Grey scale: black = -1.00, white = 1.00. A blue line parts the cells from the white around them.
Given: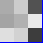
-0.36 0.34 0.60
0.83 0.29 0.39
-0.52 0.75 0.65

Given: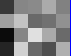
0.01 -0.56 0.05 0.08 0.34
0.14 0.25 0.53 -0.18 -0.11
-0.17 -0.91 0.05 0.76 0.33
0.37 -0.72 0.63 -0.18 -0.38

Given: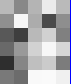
0.46 0.45 0.07 0.41 0.84
0.11 0.12 0.93 0.35 -0.42
0.00 -0.31 -0.51 0.45 0.64
0.68 -0.18 0.20 0.65 0.94
-0.03 -0.64 0.05 0.50 0.59
0.88 -0.05 -0.15 0.95 0.96

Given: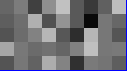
0.48 -0.20 -0.03 -0.50 0.12 0.51 -0.30 -0.55 -0.25
-0.19 -0.26 -0.14 0.38 -0.37 0.16 -0.30 -0.93 -0.07
-0.33 -0.35 -0.15 0.02 0.43 -0.32 -0.65 0.43 -0.07
-0.05 0.30 -0.06 -0.16 -0.11 -0.21 0.01 0.50 -0.07
-0.26 -0.34 -0.07 -0.23 0.36 0.03 -0.62 -0.04 -0.09

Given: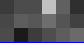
-0.63 -0.54 -0.40 -0.40 0.51 -0.25
-0.49 -0.44 -0.27 -0.32 -0.14 -0.34
-0.17 -0.41 -0.80 -0.53 -0.39 -0.27

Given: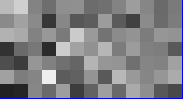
-0.04 0.46 0.62 0.03 -0.14 0.12 0.13 -0.15 -0.12 0.03 0.23 0.05 -0.17
-0.03 0.08 0.26 0.08 -0.57 0.06 -0.32 -0.27 0.22 -0.29 -0.49 0.09 -0.16
0.15 0.40 0.33 0.02 0.19 -0.04 0.59 0.21 -0.10 0.09 0.15 -0.03 0.18
-0.30 -0.61 -0.17 -0.06 -0.66 0.61 0.27 0.14 0.43 -0.03 0.22 0.00 -0.02
0.26 -0.39 -0.53 0.18 0.01 -0.12 -0.21 0.41 0.18 0.16 -0.12 0.04 0.02
0.34 0.26 -0.02 0.04 0.87 -0.28 -0.24 0.16 -0.30 0.44 0.20 0.05 0.18
-0.43 -0.74 -0.71 0.06 -0.17 0.24 -0.52 -0.23 0.25 -0.18 0.33 0.11 -0.31
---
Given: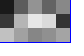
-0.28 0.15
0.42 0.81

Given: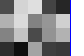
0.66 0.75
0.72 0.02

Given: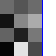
-0.33 -0.16
0.06 0.34

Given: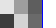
0.24 -0.26
0.66 -0.17

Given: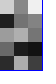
0.06 0.88
-0.10 0.03

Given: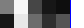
0.94 -0.45
0.82 -0.15

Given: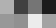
-0.50 -0.08
0.14 0.85
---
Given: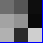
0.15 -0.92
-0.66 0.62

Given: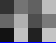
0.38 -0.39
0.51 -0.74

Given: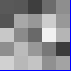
0.32 0.19
0.09 -0.18

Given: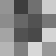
-0.19 -0.36
-0.36 -0.43

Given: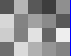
0.03 0.26
0.01 0.77

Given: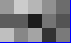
-0.28 -0.78
0.06 0.29
